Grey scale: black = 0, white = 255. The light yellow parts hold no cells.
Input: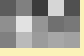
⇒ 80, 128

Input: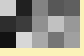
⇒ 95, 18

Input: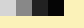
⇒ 5, 213

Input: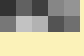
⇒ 148, 119

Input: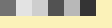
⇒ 52, 114

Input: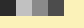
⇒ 76, 43

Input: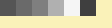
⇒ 63, 85

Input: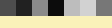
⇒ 119, 77
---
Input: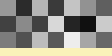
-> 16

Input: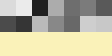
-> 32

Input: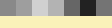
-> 34

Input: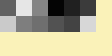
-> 4

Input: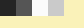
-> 37

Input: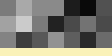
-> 9
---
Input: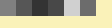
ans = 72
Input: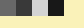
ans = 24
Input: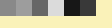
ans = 219
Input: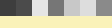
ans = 118
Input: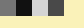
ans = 73
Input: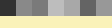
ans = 189
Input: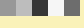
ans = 246
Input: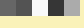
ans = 54
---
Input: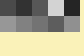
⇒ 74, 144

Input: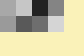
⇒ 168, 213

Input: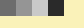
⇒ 109, 42

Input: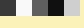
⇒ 57, 207

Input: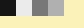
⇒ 21, 176

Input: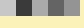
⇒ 199, 148

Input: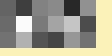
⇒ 100, 114
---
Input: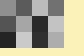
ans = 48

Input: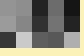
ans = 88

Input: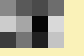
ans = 32

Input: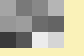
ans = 236

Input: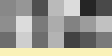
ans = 87

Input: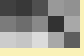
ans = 168

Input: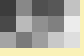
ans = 200
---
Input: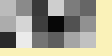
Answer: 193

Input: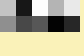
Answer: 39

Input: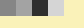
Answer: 213

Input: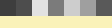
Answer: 89

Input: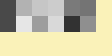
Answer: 143

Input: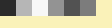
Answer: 124
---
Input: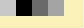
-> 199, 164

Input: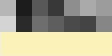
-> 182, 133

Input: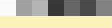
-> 250, 130

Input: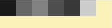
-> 27, 204

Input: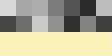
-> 216, 64

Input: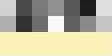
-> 210, 197
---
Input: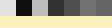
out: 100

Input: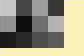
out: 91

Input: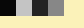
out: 135

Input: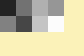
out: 252

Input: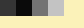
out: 195

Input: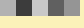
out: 149

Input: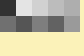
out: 154

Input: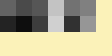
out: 150

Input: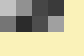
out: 160
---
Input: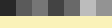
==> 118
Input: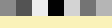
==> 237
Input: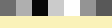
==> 7
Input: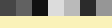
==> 17
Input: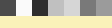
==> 46
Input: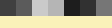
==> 202
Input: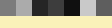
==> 37
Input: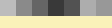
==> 101
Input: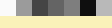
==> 69
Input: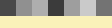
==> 174
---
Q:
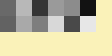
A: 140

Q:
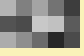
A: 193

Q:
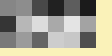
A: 228

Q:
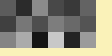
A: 105

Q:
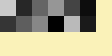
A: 68

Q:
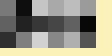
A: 97
